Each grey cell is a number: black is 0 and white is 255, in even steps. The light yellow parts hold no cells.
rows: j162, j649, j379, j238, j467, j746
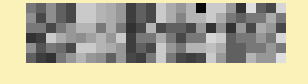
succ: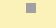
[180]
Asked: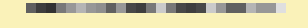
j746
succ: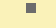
[72]
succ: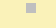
[171]
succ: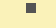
[120]
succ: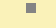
[180]

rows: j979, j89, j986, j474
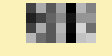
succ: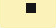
[149]
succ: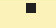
[66]
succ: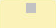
[203]
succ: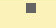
[138]
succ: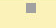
[1]

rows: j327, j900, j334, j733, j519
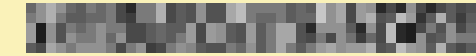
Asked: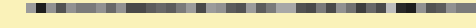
j733
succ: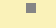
[92]
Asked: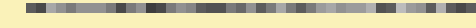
j519
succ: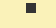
[92]
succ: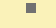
[61]

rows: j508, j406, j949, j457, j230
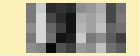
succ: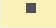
[62]
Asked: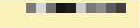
j457
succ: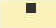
[42]
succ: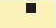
[202]
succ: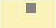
[8]

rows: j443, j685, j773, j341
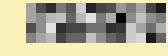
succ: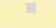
[26]
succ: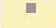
[122]
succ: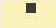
[204]
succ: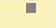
[163]
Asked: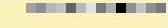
j685
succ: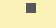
[204]

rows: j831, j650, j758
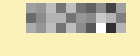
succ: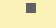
[139]
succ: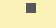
[255]
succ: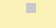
[180]
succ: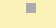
[150]

